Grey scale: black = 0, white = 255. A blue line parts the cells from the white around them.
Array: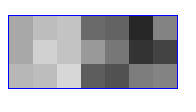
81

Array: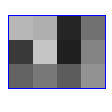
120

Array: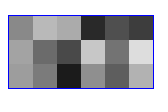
143

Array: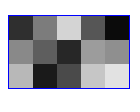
74

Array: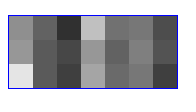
106

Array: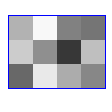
233

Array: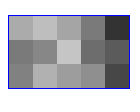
157

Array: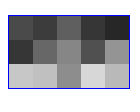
141

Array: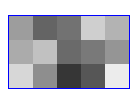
54
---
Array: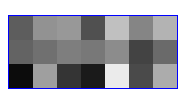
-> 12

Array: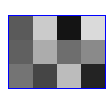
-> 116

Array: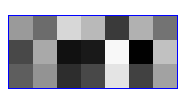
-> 94

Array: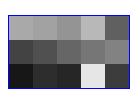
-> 23

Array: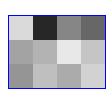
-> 149

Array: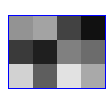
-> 210

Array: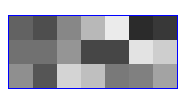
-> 143
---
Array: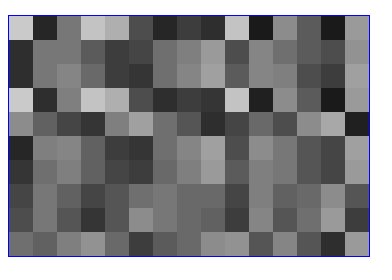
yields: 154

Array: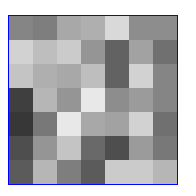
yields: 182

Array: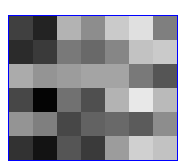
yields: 194

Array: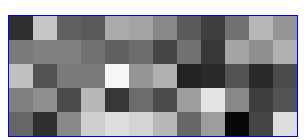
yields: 221

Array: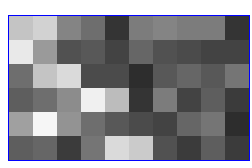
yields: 59

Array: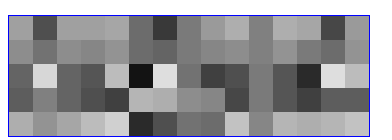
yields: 194

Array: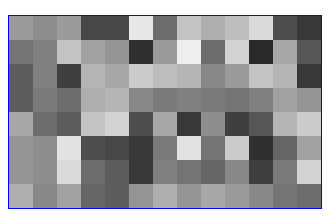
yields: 109
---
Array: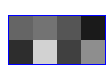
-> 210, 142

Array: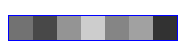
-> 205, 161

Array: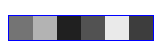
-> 234, 179

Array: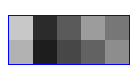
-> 200, 178

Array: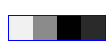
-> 241, 139

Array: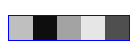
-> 230, 191

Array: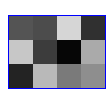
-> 214, 199

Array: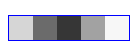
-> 247, 214

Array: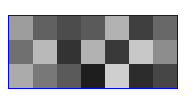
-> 207, 200
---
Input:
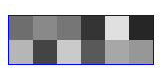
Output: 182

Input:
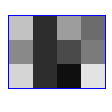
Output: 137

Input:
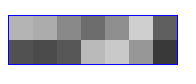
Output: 81

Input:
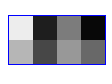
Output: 182

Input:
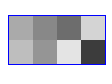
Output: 190

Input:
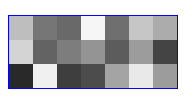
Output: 212

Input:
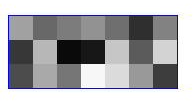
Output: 55

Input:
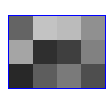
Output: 165
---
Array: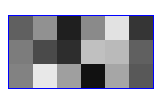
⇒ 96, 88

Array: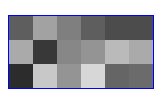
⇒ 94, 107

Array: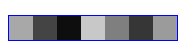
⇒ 168, 155

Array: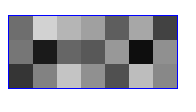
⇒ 110, 136

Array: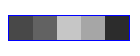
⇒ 72, 44

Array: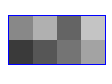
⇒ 136, 163

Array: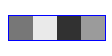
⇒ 119, 155

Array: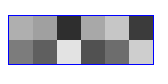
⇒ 175, 206

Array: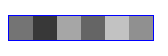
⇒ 116, 144

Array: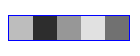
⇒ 189, 113
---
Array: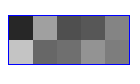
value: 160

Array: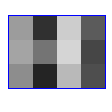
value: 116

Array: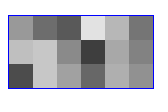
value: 199

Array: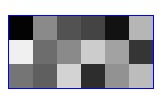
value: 109

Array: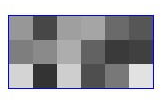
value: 138

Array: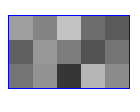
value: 152
